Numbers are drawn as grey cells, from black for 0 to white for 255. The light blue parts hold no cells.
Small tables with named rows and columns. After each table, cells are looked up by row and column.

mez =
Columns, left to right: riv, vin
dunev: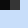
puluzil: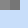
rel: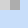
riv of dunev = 10
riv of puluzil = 134
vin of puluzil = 118
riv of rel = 211
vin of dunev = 53
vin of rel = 173
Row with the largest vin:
rel

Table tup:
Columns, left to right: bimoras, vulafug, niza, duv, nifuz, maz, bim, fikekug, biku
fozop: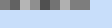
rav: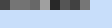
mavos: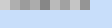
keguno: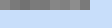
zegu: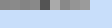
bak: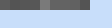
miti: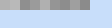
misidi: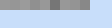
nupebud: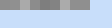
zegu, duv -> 137
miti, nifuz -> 176
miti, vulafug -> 185
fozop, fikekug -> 126
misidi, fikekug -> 148
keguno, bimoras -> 135
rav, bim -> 85
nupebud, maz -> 131
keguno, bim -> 129
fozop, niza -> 181
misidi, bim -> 152
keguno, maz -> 134
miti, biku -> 139
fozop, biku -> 125
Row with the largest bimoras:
mavos

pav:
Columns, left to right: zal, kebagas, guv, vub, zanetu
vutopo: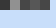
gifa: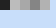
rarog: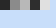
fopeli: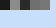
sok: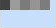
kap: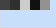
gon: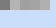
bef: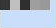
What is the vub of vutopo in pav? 87
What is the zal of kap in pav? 65
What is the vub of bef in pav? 159
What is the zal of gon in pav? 123
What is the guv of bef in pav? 47
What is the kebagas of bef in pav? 192
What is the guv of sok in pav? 123
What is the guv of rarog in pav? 184
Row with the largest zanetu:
rarog

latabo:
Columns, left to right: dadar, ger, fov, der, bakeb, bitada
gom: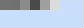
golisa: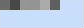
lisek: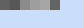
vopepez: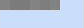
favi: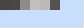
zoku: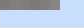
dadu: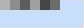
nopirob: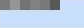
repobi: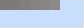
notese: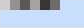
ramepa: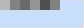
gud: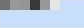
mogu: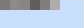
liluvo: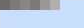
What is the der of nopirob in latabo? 129
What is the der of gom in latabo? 74
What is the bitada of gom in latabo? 220
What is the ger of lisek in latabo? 87
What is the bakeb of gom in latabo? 159
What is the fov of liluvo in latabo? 135
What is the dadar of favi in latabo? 69
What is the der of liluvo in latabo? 122
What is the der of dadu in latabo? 160
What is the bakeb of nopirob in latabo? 120
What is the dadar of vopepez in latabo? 130
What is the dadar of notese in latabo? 207
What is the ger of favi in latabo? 72
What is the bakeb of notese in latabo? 54
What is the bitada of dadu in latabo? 108
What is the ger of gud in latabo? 153
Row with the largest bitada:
gud

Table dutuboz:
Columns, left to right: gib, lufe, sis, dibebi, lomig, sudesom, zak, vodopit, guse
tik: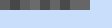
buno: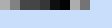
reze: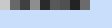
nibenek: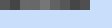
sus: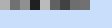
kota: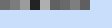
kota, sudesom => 97
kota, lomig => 175
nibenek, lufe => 69
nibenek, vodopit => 70
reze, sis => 64
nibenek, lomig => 118
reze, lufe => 104
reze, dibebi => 142
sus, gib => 176
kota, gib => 109
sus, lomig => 187
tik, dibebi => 107

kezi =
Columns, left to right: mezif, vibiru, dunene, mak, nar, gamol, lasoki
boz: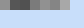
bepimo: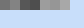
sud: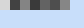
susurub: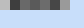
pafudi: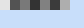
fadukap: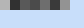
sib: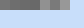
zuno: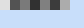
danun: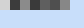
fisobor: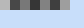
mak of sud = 58
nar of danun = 95
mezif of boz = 145
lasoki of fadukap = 147
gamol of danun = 79
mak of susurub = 90
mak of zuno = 49
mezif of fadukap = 181
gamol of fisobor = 63
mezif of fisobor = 184
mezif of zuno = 224
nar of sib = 145
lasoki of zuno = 172
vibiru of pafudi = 83
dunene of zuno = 122
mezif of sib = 117
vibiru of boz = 86
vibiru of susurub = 62
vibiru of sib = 110

